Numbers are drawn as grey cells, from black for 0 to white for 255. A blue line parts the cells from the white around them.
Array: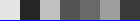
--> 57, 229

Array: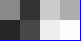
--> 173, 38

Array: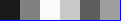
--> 159, 25

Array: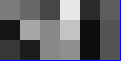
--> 92, 55

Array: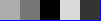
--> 51, 172

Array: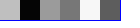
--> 93, 191
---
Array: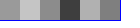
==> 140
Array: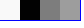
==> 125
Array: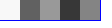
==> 153
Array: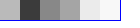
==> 136
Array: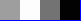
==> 115
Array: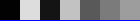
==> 20
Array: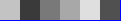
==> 121
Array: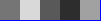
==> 89
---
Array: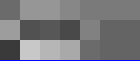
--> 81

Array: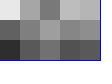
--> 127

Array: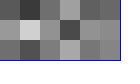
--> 208

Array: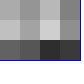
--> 163

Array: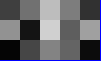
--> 20

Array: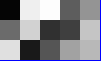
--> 210

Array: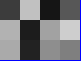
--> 28

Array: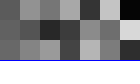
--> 84

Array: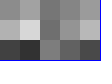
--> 215
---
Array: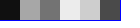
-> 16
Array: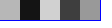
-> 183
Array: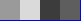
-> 154
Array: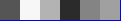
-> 85
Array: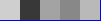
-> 207
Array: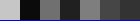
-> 198
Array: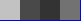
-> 194
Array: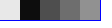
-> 232
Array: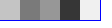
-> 196
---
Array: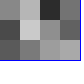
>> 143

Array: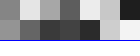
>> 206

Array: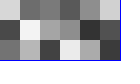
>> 51

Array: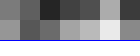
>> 234

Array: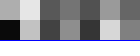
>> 215

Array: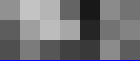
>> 115

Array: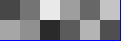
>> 180
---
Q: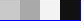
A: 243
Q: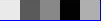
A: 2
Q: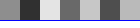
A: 78
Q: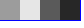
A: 90
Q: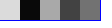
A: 66
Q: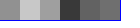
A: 98
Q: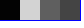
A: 95
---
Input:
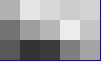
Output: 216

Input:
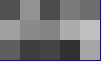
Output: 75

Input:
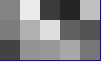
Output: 59

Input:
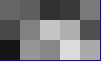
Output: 49

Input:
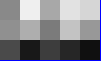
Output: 168

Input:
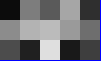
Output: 90

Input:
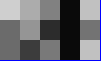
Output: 129
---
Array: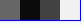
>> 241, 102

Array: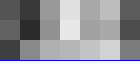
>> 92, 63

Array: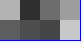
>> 157, 93

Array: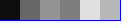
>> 183, 14

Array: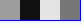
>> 119, 157

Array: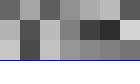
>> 88, 199

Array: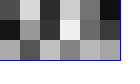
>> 15, 171
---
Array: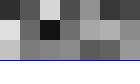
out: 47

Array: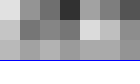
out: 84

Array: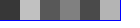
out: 74

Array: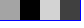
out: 64

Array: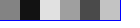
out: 74

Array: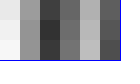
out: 57

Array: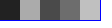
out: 74

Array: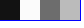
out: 109

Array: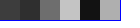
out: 47
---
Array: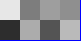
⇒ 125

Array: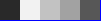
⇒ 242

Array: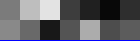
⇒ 190

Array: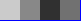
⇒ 136

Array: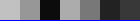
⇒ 151

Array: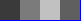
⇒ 123

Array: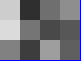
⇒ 47
